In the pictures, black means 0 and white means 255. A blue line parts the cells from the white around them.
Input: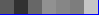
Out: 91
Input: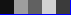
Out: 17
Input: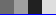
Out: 108
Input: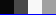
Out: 8
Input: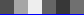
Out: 79
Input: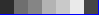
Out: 45
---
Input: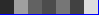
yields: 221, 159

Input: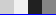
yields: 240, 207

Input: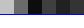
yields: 195, 106

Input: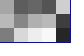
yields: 248, 238

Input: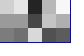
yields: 247, 229

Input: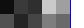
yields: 202, 159

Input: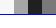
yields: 247, 166
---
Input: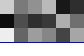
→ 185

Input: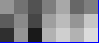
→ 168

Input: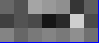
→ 143

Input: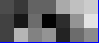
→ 170

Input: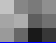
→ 134

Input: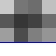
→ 118

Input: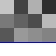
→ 66
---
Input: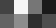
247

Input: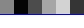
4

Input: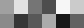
226

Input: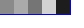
170

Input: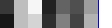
190

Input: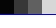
55

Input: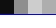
142

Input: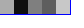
15
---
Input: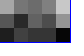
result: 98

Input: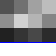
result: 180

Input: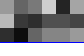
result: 46

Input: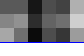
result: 45

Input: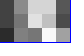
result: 225

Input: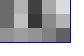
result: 54
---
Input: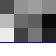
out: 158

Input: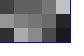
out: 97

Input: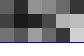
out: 147

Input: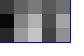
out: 121

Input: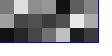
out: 141

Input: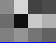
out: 66

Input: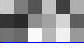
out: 84

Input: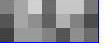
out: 209

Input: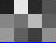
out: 41

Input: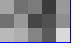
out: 123
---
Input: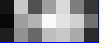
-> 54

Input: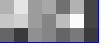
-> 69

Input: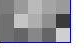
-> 154

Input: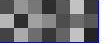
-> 56

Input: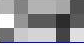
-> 79

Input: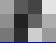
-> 227
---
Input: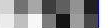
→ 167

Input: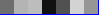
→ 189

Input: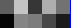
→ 54

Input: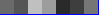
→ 192

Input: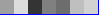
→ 52

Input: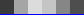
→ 220

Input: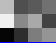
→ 90

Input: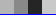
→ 37
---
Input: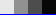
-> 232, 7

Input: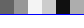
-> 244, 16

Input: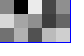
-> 235, 0

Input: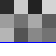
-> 212, 34

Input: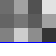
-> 226, 52

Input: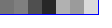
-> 218, 39
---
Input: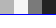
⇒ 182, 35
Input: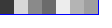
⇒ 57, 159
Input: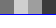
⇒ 116, 59
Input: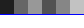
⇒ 31, 194
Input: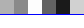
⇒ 177, 209
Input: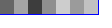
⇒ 102, 194
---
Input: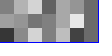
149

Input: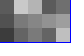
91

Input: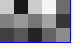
245

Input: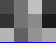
193

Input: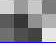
199

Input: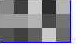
45

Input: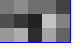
111

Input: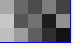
125

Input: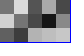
169

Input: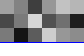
194
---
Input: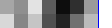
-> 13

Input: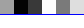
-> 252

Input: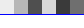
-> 216

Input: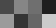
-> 134

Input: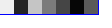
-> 69

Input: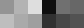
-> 15

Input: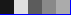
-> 92
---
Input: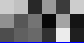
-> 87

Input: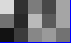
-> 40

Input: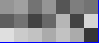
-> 115

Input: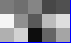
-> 144

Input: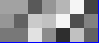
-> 98

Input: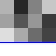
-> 85

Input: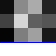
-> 214

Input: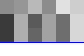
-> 174
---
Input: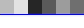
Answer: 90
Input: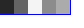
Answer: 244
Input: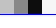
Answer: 136
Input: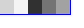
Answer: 49
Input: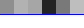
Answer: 35
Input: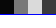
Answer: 120
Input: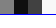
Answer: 15
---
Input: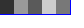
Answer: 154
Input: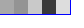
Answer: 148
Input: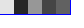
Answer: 38
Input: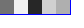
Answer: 241
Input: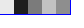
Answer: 30
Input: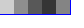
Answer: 142
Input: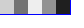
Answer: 115
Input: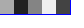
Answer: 33
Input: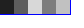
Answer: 93
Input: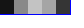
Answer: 137
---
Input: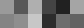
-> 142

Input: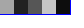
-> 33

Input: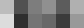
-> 47

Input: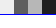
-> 94

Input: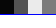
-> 82

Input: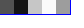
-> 20
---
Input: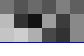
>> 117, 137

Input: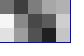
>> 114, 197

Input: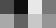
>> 76, 150

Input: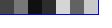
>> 67, 201

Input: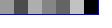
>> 154, 1

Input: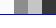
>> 250, 55
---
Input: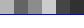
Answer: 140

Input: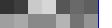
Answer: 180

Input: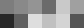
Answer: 201

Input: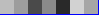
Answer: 166

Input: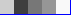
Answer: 150

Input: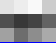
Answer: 226

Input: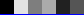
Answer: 126
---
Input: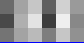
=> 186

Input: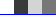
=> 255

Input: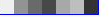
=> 72

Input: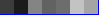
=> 98

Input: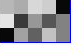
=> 162

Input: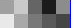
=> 169
